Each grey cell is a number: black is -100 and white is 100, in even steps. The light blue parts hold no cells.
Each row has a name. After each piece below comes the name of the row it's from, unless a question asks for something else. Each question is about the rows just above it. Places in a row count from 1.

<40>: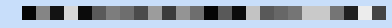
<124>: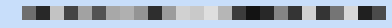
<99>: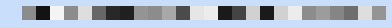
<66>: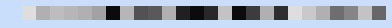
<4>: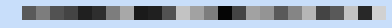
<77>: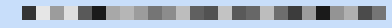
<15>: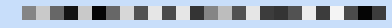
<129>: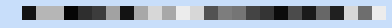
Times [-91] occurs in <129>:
1
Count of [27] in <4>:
2
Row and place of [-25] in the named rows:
<77>, 13

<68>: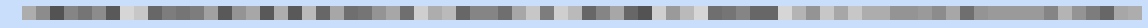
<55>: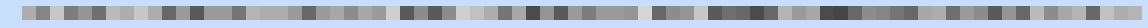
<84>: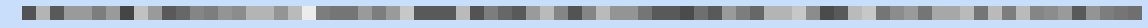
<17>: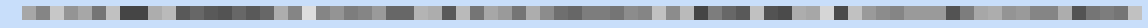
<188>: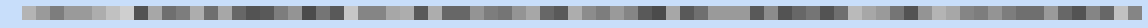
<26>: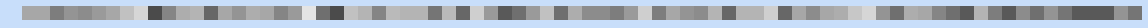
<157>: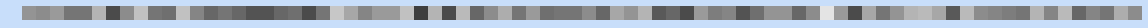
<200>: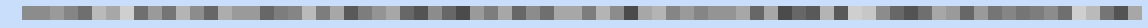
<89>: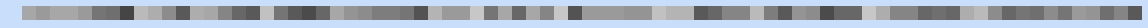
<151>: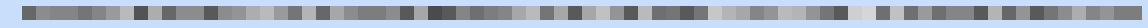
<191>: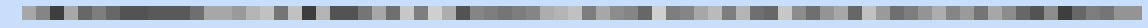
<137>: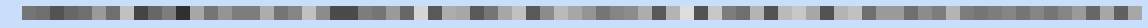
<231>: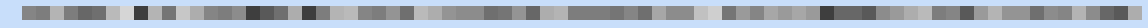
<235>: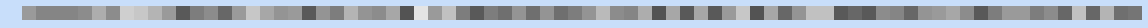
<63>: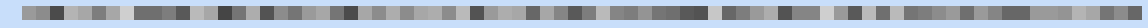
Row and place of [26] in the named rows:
<68>, 14
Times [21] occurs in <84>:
10
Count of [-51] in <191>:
3
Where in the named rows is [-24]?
<137>, 79
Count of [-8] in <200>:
4

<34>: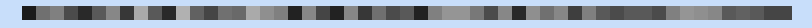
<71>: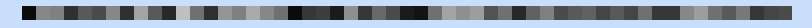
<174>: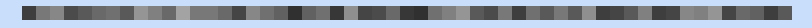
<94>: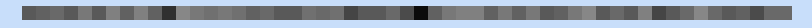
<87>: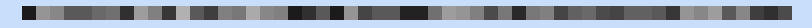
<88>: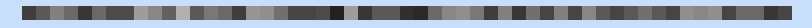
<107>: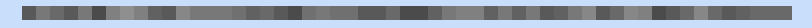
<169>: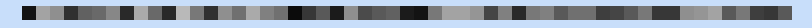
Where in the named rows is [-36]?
<71>, 34
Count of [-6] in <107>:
10
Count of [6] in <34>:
6
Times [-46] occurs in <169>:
2
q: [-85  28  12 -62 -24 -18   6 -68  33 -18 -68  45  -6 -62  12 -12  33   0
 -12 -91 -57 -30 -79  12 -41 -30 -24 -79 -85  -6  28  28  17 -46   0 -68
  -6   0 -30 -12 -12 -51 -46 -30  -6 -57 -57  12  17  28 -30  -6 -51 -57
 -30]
<169>
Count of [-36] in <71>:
1

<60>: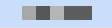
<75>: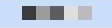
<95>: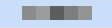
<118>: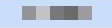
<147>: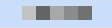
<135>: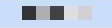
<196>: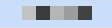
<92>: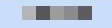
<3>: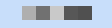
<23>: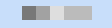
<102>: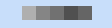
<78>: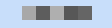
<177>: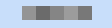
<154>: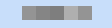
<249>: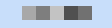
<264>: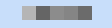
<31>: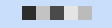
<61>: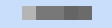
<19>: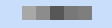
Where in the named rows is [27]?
<23>, 2
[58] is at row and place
<3>, 3

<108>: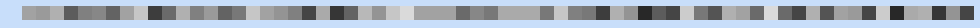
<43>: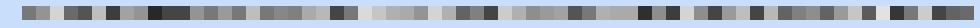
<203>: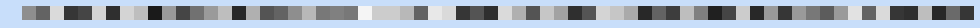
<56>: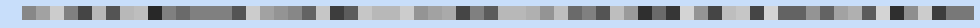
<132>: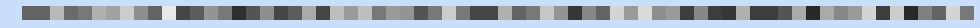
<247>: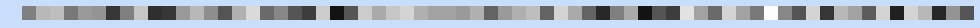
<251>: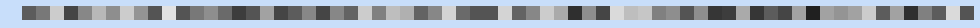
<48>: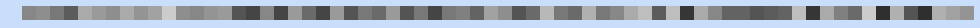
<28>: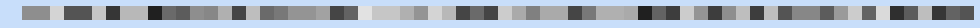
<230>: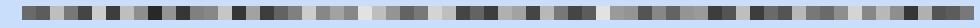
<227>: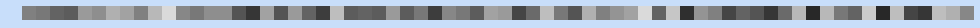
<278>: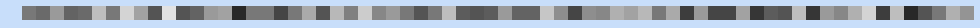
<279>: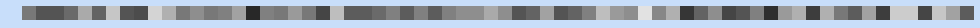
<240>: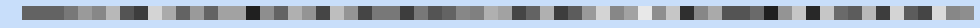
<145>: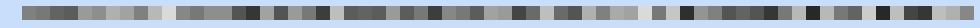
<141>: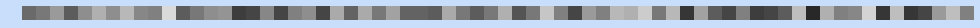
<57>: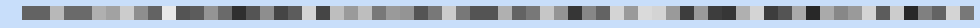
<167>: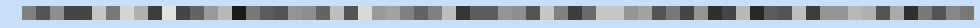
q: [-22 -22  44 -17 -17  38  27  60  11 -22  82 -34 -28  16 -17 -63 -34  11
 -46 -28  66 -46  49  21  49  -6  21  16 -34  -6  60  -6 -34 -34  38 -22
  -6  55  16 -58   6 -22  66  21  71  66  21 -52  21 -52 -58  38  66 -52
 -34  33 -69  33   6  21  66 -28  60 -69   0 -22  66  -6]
<57>
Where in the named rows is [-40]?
<279>, 9
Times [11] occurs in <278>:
2
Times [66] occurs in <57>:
6
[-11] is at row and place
<203>, 13

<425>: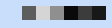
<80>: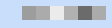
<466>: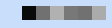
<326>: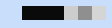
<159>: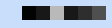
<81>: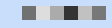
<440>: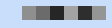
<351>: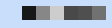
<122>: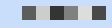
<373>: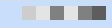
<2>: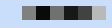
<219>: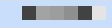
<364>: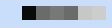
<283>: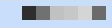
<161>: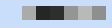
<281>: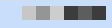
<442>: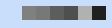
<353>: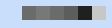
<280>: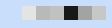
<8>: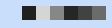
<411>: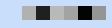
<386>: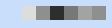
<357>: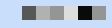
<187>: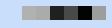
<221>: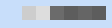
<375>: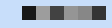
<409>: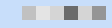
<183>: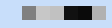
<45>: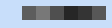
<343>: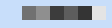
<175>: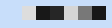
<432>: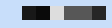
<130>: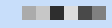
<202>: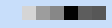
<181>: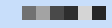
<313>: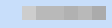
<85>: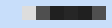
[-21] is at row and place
<221>, 5
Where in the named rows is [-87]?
<183>, 4
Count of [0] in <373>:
2

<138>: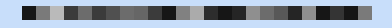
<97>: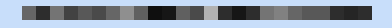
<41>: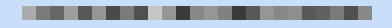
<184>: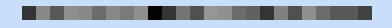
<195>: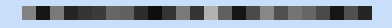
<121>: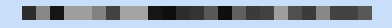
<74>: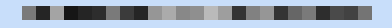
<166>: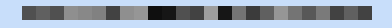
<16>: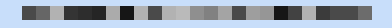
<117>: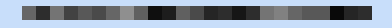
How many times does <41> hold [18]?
4
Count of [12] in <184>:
4
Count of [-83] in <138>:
5
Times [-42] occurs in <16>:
5
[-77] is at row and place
<117>, 11

